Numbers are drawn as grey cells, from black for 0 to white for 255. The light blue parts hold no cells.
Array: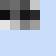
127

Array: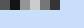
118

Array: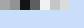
197

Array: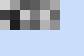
178

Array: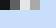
230

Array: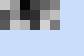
209
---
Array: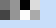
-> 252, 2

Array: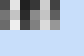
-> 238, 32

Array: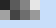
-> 230, 37

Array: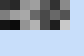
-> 201, 11

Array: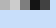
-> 204, 20

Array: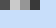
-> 202, 57

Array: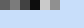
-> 202, 13

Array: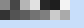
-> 243, 30

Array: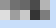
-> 222, 52
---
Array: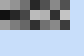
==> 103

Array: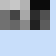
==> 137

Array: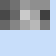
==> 166

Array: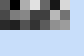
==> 82

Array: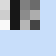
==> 182

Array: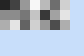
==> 99

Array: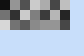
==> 91

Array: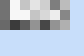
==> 93
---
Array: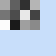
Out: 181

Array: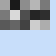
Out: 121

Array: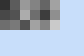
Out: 162

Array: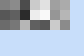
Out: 171

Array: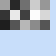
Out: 151

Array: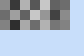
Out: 109

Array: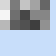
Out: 102

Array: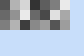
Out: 234

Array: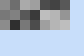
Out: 88

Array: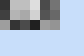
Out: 116
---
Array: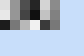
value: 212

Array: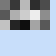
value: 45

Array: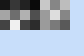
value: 134

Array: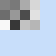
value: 171

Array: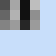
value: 17

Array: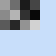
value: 27

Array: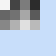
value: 124

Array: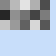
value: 176

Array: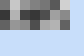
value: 89

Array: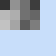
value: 113
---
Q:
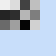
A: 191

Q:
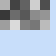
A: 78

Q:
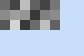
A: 118

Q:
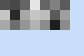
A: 90

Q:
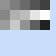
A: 64

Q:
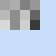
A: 151

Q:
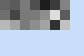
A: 131

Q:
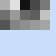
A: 121

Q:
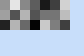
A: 210

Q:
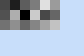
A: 155
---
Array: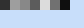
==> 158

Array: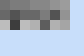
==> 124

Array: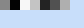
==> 3

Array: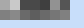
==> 201

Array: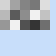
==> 163

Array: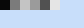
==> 123

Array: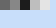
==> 135

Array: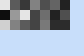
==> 91

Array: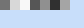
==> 216

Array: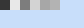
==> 232
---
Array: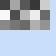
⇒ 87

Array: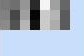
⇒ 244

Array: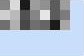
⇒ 145

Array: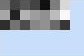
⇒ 16

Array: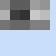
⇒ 92

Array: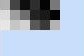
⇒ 46

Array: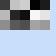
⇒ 206
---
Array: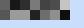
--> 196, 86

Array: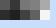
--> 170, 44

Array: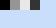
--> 52, 0

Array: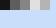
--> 180, 21

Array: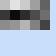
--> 98, 140

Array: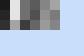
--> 164, 49

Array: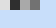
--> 114, 223

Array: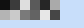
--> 170, 180

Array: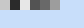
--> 157, 200
